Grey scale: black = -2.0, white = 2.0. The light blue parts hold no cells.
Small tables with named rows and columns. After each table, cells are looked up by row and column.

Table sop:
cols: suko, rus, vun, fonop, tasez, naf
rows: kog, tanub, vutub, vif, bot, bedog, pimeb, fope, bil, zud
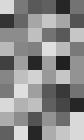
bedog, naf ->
0.3
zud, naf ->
1.4
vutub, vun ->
1.0
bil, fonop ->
0.3
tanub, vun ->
0.6
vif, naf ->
-0.1
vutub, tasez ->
-0.6
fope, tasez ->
-0.9
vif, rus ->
0.1
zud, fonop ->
0.7
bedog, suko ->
0.1
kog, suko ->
1.4
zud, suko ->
-0.5
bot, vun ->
-1.4
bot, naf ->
0.3
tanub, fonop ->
1.1
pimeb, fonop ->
-0.6
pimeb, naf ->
-0.2
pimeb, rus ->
1.5
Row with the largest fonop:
vif

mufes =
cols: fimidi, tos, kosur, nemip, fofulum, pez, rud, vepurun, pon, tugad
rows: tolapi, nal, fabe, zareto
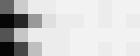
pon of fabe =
1.8
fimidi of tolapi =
-0.4
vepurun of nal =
1.7
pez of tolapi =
1.8
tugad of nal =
1.7
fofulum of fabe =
1.7
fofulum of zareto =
1.7
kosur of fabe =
1.7
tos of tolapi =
1.2
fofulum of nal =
1.7
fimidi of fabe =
-0.7
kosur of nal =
0.4
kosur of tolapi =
1.7
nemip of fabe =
1.7
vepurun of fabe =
1.8
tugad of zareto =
1.7
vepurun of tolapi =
1.7

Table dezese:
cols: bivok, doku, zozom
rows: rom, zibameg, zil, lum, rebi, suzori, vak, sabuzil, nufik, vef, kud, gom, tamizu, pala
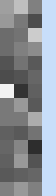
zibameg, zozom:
-0.8
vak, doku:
-1.2
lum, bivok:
-0.3
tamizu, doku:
-0.5
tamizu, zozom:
-0.4
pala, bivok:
0.0
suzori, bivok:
-0.8
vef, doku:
-0.6
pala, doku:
0.4
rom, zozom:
0.0
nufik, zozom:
0.7
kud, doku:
0.1
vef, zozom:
-0.2
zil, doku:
-0.2
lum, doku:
0.0
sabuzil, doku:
0.4
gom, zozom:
-0.7
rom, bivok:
0.5
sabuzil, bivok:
-0.1
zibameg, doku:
-0.1

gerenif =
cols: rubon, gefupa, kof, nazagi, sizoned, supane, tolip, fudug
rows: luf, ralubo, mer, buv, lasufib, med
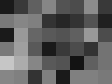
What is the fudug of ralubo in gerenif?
-1.5
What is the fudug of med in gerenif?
-0.1
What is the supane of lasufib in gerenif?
-1.7
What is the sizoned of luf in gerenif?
-0.7
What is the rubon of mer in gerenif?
-1.6
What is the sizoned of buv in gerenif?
-1.1
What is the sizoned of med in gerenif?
-1.6
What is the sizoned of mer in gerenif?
-0.7

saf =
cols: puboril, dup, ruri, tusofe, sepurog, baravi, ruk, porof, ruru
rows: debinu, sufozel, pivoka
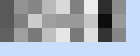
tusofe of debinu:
0.9
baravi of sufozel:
0.4
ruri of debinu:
0.1
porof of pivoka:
-1.2
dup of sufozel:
0.0
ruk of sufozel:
1.1
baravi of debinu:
0.0
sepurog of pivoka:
1.6
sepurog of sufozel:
0.4
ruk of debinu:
1.7

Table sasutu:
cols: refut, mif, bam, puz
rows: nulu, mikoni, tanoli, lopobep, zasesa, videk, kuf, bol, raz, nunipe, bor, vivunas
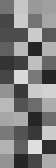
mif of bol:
-0.7
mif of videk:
1.4
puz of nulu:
0.5
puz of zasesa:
-0.4
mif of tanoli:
-0.8
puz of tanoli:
-0.6
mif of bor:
-0.5
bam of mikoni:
-0.2
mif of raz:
0.7
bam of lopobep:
-1.4
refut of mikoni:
-0.9
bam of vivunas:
-0.9
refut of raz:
0.6
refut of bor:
0.8
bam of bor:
1.5
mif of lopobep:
0.9
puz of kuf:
1.3
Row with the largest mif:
videk

